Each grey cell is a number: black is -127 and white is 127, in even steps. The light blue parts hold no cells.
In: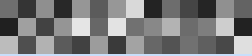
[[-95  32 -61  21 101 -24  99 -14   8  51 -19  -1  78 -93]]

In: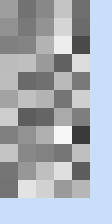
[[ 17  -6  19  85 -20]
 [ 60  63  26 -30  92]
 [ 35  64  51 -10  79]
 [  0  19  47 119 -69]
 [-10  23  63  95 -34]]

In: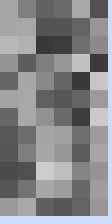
[[ 39  40 -43 -43 -28  22]
 [ 21 -34  -1  22  65 -68]
 [ 35  40 -31 -41 -27  26]
 [-40 -19  37  32 -16  28]
 [-52 -47  76  62   4  21]
 [ 25  41 -32 -41 -28  23]]

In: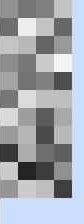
[[-17 109  67 -24]
 [ 13  -7  75 115]
 [ -8  91  62  62]
 [ 26  55 -52  57]
 [ 74 -92 -67  16]]

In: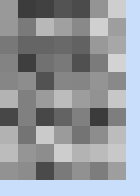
[[ 24  -5  56  32   9  80  30]
 [  3 -65 -14  -6 -47  -4  83]
 [ 51   0  27  60  29  18  71]
 [ 50 -11  74  27 -11  13  60]
 [ 18  12 -53  -5  17  -2  30]]

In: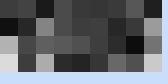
[[-111  -88    4  -52  -66  -64  -88  -70   27]
 [  91  -66   44  -84  -91  -73  -23  -47   74]]

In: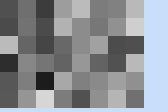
[[-52 -13 -52  50  12  -8  17  79]
 [-82   7 -10 -28  23 -28 -46  57]
 [-39  21  86  -3 -46  16  53 -15]]

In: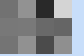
[[ -7  -6 -22 -26]]
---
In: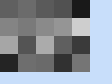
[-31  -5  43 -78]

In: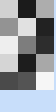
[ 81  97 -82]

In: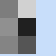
[ -2 -95]

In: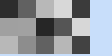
[-82  33 -30]

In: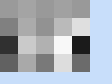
[26 43 49 93]

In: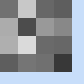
[-14 -51 -21 -71]
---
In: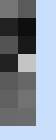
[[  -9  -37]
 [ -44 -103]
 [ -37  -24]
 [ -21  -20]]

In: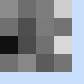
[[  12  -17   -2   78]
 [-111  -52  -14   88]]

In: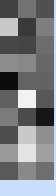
[[ -61  -12  -47]
 [ -56  -58  -18]
 [-115  -27  -28]
 [  -3  -52 -106]
 [  25   99   32]]

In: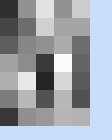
[[-79  18  98  18  76]
 [-34   6  17  43 -18]
 [ 47 104 -91  87 -38]
 [-72  15  25  54  50]]

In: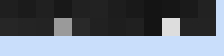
[[ -96 -100  -95 -103  -94  -93  -98 -102 -107 -105 -101  -93]]

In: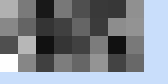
[[  49   -5 -103   -7  -48  -70  -72   16]
 [ -48   55 -110  -74  -62   -3 -110   -6]]
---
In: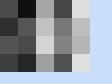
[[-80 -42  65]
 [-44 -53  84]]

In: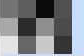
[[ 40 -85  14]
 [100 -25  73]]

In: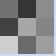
[[-61  39   4]
 [ 78 -21  29]]

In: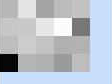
[[ 71  73 103]
 [ 61  76  67]]

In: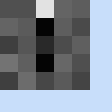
[[ -27  -36 -123]
 [ -64  -41  -86]]

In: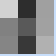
[[  1 -38  33]
 [  5 -71  49]]

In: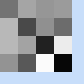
[[ 56 -54  16]
 [ 56  35 -94]]

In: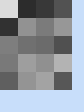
[[-78  18  -4]
 [ -1 -15 -20]]
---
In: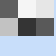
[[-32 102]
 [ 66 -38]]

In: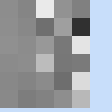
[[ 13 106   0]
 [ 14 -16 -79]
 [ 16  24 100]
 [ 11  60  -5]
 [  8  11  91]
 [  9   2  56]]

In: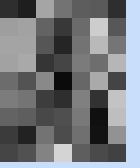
[[-81  37 -34 -81]
 [ 30 -28 -20 -40]
 [ 36 -41 -12 -10]
 [ 34 -74  -4  54]
 [-19   9 -24 -59]
 [ -3 -66   0  67]
 [-28 -55  -6  62]
 [-68 -12 -15  18]
 [-58   3 -33 -62]]

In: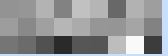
[[ 19  51  65 -23  30]
 [ 29  32  43  21   2]
 [-10 -46 -41  61 -67]]

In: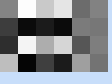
[[   4   73  -19]
 [ -66 -100   -4]
 [ -81   45  -41]
 [  62  -64   31]]

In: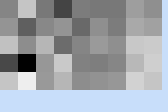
[[  5  -7  -3  -7  15]
 [ 20   8 -22  -3  33]
 [ 65  54   5  15  75]
 [-55  23   1   6  79]
 [ 69  25  13  23  69]]

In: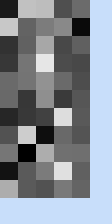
[[-101   61  -20]
 [  72   -3 -117]
 [ -77   39  -31]
 [ -72  102  -55]
 [ -21   18  -50]
 [ -22   15  -41]
 [ -89  -62  -38]
 [ -45 -113  -43]
 [  -9   45  -16]
 [-109   -4  -31]
 [  45  -45  -27]]
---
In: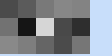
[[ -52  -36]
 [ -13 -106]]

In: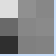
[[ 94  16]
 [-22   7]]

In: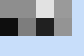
[[  14   14]
 [-113   -2]]

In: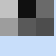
[[  66 -111]
 [  29  -38]]

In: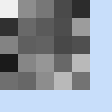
[[112  13]
 [-79 -22]]

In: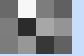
[[-22 119]
 [ -2 -84]]

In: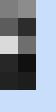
[[ -1  12]
 [-35 -83]]

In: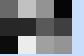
[[-22  65]
 [-88 -87]]
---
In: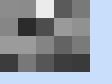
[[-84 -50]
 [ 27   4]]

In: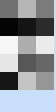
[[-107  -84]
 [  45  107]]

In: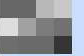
[[ 33  -4]
 [-21 -21]]

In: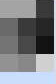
[[ -69  -89]
 [ -55 -109]]

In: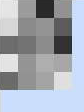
[[ 11  20]
 [-13  12]]

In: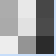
[[ 97 -52]
 [ 20 -84]]

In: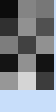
[[ 17 -47]
 [-62  17]]

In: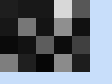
[[  -8 -107]
 [-109  -34]]

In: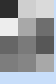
[[ 40 -17]
 [ -5 -40]]
